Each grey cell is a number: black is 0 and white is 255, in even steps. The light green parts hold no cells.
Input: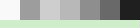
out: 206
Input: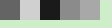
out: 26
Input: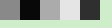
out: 171
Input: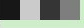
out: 53
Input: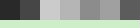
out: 203
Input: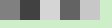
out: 213
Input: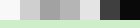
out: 162
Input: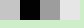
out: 157
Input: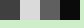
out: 95
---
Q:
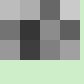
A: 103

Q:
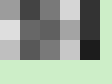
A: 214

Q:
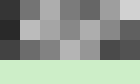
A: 158

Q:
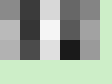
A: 103

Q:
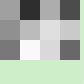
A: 173

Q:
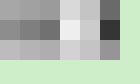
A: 196

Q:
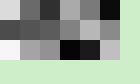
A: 122

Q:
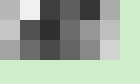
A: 54
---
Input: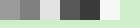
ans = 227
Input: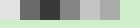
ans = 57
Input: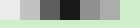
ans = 94
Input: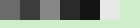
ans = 135
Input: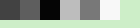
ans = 5
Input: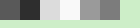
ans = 220
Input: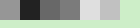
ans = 104
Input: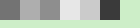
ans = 142
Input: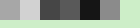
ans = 70
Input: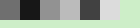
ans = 146
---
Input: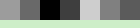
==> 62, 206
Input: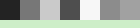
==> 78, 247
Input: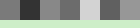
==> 108, 211
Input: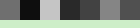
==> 41, 197
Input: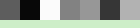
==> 130, 251
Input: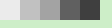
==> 163, 235
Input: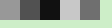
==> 17, 200
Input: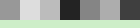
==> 35, 221
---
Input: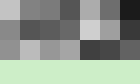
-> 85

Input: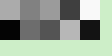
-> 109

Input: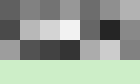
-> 184

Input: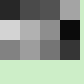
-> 177

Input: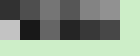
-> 24

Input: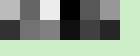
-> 114

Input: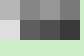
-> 94

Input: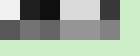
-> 115

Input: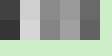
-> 214

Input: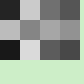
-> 133
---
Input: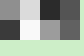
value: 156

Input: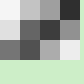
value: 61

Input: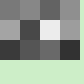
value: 236

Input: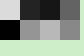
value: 184

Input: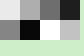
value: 255

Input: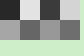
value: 152
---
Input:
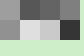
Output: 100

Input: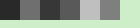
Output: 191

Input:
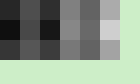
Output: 99

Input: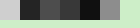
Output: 16

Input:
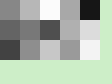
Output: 168

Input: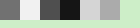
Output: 213
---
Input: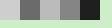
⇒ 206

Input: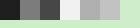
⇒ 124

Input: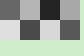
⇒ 168

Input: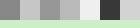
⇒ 150

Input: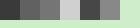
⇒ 97

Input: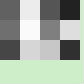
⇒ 222
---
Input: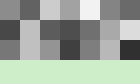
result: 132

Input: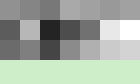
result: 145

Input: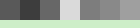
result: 125

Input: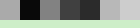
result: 130

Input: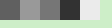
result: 118

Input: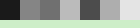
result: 133

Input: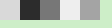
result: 164

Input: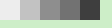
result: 142

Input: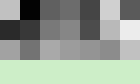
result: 134
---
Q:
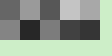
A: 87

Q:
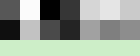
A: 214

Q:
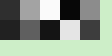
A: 250

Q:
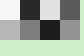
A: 41

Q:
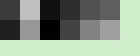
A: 46

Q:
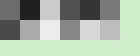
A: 80

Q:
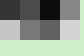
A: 75

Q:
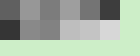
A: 158

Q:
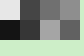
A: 69

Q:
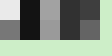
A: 162
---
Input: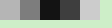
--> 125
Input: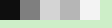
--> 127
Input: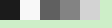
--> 248
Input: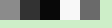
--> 50
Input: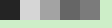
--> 214
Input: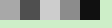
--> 79
